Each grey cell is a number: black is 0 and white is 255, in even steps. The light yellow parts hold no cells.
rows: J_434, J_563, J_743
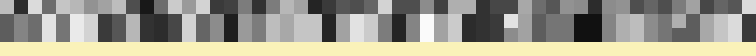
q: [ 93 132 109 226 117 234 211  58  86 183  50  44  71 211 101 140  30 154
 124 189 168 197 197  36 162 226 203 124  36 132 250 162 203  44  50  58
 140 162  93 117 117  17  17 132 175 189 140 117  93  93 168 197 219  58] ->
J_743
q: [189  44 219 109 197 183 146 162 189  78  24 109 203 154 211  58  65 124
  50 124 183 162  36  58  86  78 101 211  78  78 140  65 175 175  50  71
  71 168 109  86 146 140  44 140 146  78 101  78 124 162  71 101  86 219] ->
J_434

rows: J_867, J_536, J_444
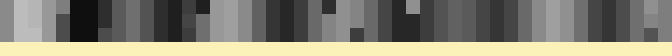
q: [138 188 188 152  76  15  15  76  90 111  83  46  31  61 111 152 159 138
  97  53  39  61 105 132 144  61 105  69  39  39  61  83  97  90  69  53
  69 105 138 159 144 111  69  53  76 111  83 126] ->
J_444
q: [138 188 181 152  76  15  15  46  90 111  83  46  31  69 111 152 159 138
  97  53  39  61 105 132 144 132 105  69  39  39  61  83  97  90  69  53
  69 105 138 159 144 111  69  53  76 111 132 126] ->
J_536

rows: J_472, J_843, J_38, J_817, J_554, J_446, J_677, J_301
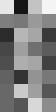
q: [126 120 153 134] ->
J_843
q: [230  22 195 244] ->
J_472
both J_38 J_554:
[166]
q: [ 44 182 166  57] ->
J_38

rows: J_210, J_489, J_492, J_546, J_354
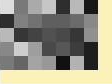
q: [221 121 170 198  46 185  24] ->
J_210
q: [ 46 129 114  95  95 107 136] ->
J_489
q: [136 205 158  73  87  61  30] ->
J_546

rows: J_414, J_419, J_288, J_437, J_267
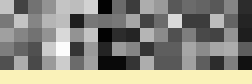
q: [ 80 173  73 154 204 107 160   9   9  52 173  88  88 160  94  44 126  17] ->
J_267
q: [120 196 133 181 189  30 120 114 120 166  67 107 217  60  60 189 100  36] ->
J_419
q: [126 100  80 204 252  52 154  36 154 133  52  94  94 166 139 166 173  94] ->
J_437

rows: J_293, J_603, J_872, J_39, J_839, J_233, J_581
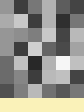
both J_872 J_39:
[150]
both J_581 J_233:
[185]
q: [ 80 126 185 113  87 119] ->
J_581
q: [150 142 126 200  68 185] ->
J_872
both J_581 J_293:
[119]
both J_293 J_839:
[178]

